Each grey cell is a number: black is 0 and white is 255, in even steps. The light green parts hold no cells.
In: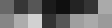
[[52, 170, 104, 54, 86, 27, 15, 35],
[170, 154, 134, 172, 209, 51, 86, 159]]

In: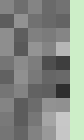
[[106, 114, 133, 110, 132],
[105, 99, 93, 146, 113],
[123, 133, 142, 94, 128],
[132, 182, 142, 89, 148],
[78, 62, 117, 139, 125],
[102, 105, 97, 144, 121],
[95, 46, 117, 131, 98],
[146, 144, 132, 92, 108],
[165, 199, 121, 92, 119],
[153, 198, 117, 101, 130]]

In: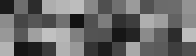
[[108, 147, 27, 110, 44, 174, 182, 189, 136, 79, 112, 155, 82, 107],
[98, 140, 140, 70, 86, 72, 113, 18, 81, 125, 49, 62, 175, 159],
[44, 189, 152, 89, 160, 193, 183, 128, 83, 82, 22, 35, 139, 96],
[62, 80, 180, 21, 28, 59, 178, 152, 52, 29, 69, 169, 95, 91]]

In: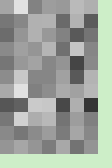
[[186, 175, 165, 225, 130, 157, 153],
[178, 91, 119, 135, 177, 178, 106],
[89, 116, 108, 149, 177, 152, 130],
[197, 134, 138, 160, 149, 181, 112],
[69, 137, 118, 152, 163, 135, 148],
[89, 179, 140, 200, 134, 134, 161],
[161, 183, 169, 225, 128, 141, 170],
[175, 53, 86, 97, 202, 199, 72],
[157, 128, 119, 209, 173, 184, 116],
[166, 136, 137, 119, 139, 156, 123],
[115, 148, 149, 166, 149, 124, 168]]

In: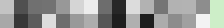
[[179, 141, 195, 80, 112, 114, 152, 213, 236, 109, 39, 220, 178, 117, 178],
[160, 243, 168, 55, 92, 220, 109, 153, 173, 86, 30, 176, 30, 172, 140]]

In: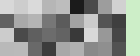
[[157, 209, 216, 205, 218, 182, 189, 27, 74],
[84, 63, 97, 169, 180, 119, 91, 163, 203],
[152, 70, 204, 74, 95, 108, 99, 57, 217],
[143, 82, 185, 186, 105, 60, 168, 177, 137]]

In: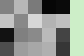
[[6, 10, 130, 183, 122],
[179, 191, 196, 136, 215],
[186, 68, 18, 128, 138],
[176, 54, 77, 157, 167]]

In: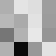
[[222, 158, 175, 228],
[226, 156, 184, 170],
[232, 149, 118, 178],
[152, 226, 177, 9]]

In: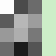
[[75, 107, 253],
[183, 157, 91],
[174, 120, 153],
[27, 84, 107]]
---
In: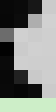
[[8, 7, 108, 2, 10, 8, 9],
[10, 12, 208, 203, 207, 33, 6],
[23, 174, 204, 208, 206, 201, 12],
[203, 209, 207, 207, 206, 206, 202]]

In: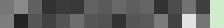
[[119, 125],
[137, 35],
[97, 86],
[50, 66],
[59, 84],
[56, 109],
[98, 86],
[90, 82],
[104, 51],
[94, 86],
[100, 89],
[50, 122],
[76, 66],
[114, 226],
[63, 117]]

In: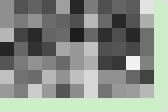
[[143, 143, 182, 37, 85, 192, 153],
[83, 122, 67, 102, 122, 114, 126],
[98, 146, 41, 50, 146, 108, 203],
[78, 108, 101, 71, 131, 183, 153],
[159, 99, 106, 166, 106, 146, 86],
[39, 80, 29, 151, 151, 191, 141],
[123, 184, 103, 194, 174, 215, 215],
[80, 104, 45, 80, 63, 145, 116],
[100, 40, 78, 85, 55, 144, 152],
[92, 82, 39, 71, 241, 103, 156],
[227, 174, 111, 111, 129, 67, 183]]

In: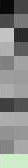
[[9, 73, 196, 177, 128, 157, 172, 63, 173, 146, 132],
[68, 120, 43, 92, 163, 155, 161, 81, 170, 151, 168]]

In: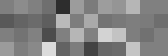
[[127, 89, 127, 155],
[140, 100, 115, 126],
[128, 107, 129, 137],
[111, 94, 76, 219],
[45, 186, 128, 99],
[156, 125, 182, 125],
[123, 170, 129, 67],
[157, 115, 211, 103],
[149, 121, 195, 107],
[182, 126, 126, 196],
[128, 123, 113, 128],
[128, 110, 128, 128]]

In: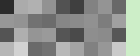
[[44, 151, 84, 182],
[171, 147, 175, 210],
[177, 114, 149, 106],
[146, 108, 154, 114],
[82, 134, 85, 184],
[63, 139, 74, 164],
[130, 145, 142, 129],
[148, 125, 139, 151],
[104, 160, 87, 201]]

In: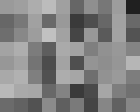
[[154, 103, 110, 163, 151, 169, 185, 107],
[159, 120, 136, 174, 163, 177, 169, 98],
[173, 161, 157, 124, 116, 127, 167, 82],
[188, 105, 193, 94, 76, 81, 104, 139],
[160, 153, 162, 170, 163, 173, 131, 95],
[102, 58, 69, 163, 79, 166, 58, 122],
[143, 78, 152, 127, 148, 111, 74, 69],
[119, 103, 90, 145, 142, 146, 166, 134],
[157, 162, 163, 152, 150, 154, 126, 97],
[32, 105, 83, 132, 182, 125, 112, 135]]
